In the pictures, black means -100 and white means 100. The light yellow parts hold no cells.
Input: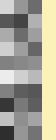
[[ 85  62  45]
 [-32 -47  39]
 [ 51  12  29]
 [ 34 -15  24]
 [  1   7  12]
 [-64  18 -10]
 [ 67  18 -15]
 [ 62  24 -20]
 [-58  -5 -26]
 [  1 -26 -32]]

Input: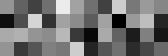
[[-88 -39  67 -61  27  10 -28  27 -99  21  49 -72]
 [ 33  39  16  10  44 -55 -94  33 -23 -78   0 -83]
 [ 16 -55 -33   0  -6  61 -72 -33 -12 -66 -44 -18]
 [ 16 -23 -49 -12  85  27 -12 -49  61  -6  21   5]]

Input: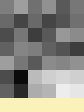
[[-40 -91  47  62  68  62]
 [-24 -68  35  41  86  80]
 [-24   4  -1 -24 -35 -52]
 [ -1  24 -12  14 -30  -7]
 [-18 -46 -18 -46 -35 -12]
 [ 24  -7 -30   9   4  14]
 [-40  -7 -52 -30  19   9]]

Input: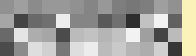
[[-41   9  74  63  -7  74  85  47  58  42  36  63 -58]
 [-18  79  36  30 -41  47  52  42  52  90  25 -47  47]
 [ 14  25   9  19  19  14   4  19  -1  -7  -1  25  14]
 [ 30 -47 -18 -12  85   4   4 -30 -12 -64  52  90 -24]]

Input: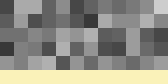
[[-44  33  33 -23  10 -44 -23  -5 -17  -5  10  61]
 [ 16   0  28  38 -33  16 -17  16   0 -17   5  22]
 [-11 -11   5  -5  28  16  38 -28 -23  22 -28 -44]
 [-56   0  -5 -39  38 -23  16 -39 -44  22 -17 -33]
 [-28  22 -39 -23 -11 -33 -56  33  10  10  38   5]]

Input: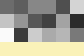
[[ 96 -54  60  33  43  -5]
 [-15 -26   6   6 -38  66]
 [ 54  17 -32 -49  28 -66]]
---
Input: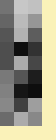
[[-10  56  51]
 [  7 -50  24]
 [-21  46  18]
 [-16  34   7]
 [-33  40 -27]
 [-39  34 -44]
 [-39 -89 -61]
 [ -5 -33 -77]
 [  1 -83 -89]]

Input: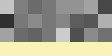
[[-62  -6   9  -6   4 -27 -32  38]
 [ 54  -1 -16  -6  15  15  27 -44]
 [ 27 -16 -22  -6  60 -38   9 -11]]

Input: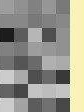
[[-22 -44  53  48  53]
 [-78 -28  43 -39  13]
 [  1  -5  23  18  13]
 [ 23  13   1  18  -5]
 [  7   7  -5   1   7]
 [-11 -33 -17  38  33]
 [ 59  28 -28 -11 -44]
 [ 59  33 -39 -17 -55]]

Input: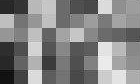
[[-86 -48  72 -27 -10 -43 -27  60  78  35]
 [-64 -38  66 -33   7 -33 -27  78  45   7]
 [ 18   1  50 -22  29  55   7 -16 -22 -33]
 [-69 -59  45  55 -16 -38 -43  72  12  23]
 [-69 -22  40 -54  -5 -38   1  84  29  12]
 [ 50 -10  18  50 -16   1  23  -5  29  18]]

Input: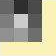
[[ 13  23 -14]
 [ -2  59 -32]
 [-20 -64 -42]]

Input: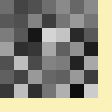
[[-25 -47  20 -19 -25  20 -52]
 [-31 -37   3 -52  -8  20  -8]
 [-14 -47 -37 -14   8 -19   8]
 [-37  49 -42   3  -3 -73  32]
 [ 26 -63 -57  32 -25  14 -78]
 [-57  49 -63  -8  38 -89  60]
 [ -3 -31 -83  66  54 -68 -31]]

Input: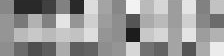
[[ 17  46  57  46  57  52  73  17  11 -78  57  68  29  79  23  40]
 [ 17  -5  40   1  79  17  62  23  11 -33  34  46  23  62   6 -16]
 [ 11 -16 -39 -27  34 -27 -22  11  17  68 -11 -22  29 -33  34  84]
 [  6 -68 -68 -50   1 -68  73  29   6  90  46  68  23  79   1  52]]
